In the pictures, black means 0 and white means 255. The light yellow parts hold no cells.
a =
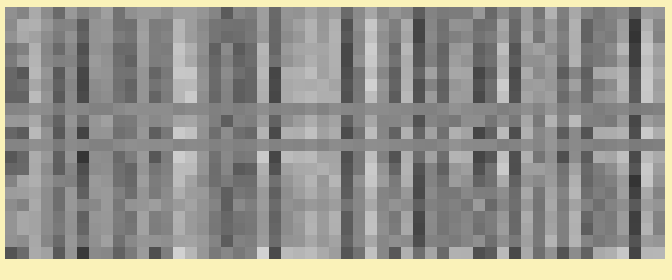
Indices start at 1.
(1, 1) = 144
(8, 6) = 138
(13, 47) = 79
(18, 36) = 139
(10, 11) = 122
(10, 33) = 134
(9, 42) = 127
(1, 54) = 155
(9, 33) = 137
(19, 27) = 155
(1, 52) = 138
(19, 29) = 92
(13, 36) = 161
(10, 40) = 142
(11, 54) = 202
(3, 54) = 186
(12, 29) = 136
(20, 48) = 179
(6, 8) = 150
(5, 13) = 125
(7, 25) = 172
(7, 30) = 120
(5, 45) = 144
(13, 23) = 70
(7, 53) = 88
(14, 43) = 79
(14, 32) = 148
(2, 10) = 114
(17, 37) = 123
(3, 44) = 169
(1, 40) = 152
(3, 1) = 146
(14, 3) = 170
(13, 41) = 87
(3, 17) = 142
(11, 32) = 134
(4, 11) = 107
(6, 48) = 134
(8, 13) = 100
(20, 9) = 160

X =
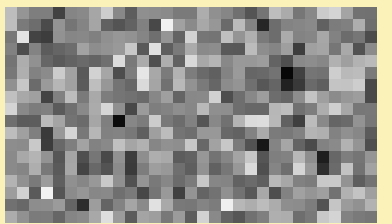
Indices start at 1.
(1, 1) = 189
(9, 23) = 183
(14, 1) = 138
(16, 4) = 242
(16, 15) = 64
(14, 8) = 104
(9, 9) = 214
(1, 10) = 136
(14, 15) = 111
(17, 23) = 172
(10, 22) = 221
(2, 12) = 129
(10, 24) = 97
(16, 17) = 100
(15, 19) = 132
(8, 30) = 157
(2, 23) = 109
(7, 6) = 161
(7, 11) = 103
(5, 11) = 121
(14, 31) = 162
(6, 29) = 185
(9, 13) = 126
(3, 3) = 67
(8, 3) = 160
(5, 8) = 100
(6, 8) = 210
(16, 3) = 90
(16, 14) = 153
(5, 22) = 157
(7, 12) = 218
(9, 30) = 119
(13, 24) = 130
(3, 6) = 134
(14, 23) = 133
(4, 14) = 94
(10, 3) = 93
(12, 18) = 162
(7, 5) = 182

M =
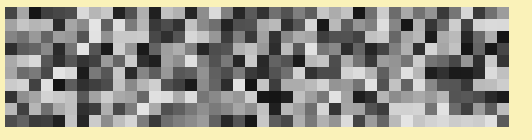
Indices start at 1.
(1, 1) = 69
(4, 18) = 77
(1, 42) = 156
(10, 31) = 156
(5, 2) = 196
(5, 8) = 65
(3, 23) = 51
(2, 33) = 134
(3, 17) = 197
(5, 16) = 224
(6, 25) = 210
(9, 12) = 228
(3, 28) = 81
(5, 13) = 31
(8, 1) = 51
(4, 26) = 226
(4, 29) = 45
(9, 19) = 136
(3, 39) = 39
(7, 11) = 137
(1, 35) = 113
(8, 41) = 42
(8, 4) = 211
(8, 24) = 33
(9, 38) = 107
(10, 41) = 224
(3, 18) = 151
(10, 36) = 210
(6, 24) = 112
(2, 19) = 35
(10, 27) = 177
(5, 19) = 121
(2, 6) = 166
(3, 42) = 21
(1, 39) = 214
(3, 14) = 48
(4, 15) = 174
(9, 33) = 210
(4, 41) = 23
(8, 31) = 47

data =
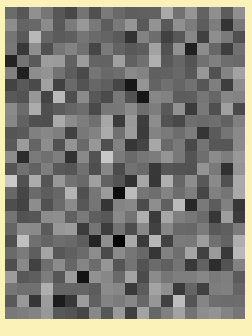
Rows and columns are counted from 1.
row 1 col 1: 107
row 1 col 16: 149
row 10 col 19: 98
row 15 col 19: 81
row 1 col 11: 94
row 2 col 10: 121
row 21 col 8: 141
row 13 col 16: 84
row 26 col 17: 141
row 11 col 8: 130
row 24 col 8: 92
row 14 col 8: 78
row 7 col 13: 99
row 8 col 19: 135
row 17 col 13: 142
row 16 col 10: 13
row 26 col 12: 163
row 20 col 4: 100
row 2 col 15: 144
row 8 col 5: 185
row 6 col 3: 141
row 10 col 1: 135
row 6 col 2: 32
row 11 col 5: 127
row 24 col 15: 58
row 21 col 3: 94
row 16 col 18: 128
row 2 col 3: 104
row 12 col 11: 54
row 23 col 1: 156
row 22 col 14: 96
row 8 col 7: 139
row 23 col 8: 145
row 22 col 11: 116
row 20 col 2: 192
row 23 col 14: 118
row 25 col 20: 109
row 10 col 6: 140

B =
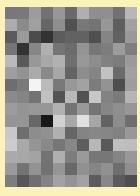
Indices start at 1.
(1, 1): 120
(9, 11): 151
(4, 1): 117
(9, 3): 152
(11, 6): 102
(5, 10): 124
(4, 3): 134
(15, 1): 125
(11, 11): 152
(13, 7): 154
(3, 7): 98
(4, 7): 148
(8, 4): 193
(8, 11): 181
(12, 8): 183
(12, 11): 189
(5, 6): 112
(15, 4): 132
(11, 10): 130
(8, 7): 82
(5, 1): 186
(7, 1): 110
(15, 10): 91
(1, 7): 175
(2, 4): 102
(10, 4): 24
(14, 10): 110
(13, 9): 119
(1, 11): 183
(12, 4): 137
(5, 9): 129
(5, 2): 89
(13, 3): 163
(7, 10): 77
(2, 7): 120
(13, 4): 115
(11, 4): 145

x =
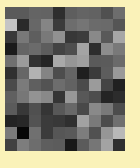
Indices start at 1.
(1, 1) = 90
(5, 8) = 90
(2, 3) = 103
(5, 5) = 169
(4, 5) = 67
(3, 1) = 57
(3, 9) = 89
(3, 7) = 60
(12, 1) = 65
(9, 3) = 80
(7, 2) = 123
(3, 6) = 55
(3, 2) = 120
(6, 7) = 31
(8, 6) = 152
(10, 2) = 39
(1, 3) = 100
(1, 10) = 109
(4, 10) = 121
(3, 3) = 94
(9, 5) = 88
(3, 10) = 166
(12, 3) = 109
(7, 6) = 98
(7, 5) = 109
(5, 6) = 150
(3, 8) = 137
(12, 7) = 91
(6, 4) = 132
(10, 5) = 56
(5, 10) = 106
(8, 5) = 53
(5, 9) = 91
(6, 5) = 77
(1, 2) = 90
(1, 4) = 99
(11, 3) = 112

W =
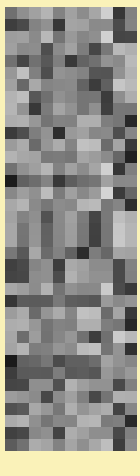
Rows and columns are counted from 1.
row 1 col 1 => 112
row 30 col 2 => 98
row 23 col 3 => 141
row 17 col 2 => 180
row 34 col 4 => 151
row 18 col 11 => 176
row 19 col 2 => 117
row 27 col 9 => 126
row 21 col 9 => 103
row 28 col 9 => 112
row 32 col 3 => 143
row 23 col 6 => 177
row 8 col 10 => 142
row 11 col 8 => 135
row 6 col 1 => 151
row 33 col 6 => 160
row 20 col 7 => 119
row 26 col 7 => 193
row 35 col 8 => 182
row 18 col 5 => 137
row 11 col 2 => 78
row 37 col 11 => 138
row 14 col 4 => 181
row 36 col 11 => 129
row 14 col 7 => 140
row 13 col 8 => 156
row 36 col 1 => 65
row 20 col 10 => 200
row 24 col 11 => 57
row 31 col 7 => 93
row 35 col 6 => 133
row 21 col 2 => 88
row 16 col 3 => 144
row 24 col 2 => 158
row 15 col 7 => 110
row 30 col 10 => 146
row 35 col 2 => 178
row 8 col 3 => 87
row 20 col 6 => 157

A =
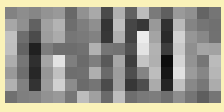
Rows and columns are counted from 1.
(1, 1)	130
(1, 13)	122
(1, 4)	147
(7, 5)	208
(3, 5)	171
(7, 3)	51
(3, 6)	118
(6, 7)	112
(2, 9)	52
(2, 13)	153
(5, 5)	227
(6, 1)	153
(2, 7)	126
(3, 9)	55
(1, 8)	169
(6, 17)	134
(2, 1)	167
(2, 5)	179
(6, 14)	23
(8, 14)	111
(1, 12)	188
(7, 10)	159
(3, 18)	113
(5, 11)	62
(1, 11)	97
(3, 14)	42
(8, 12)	121
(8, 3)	130
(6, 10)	157
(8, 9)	106
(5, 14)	13
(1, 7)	145
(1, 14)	95
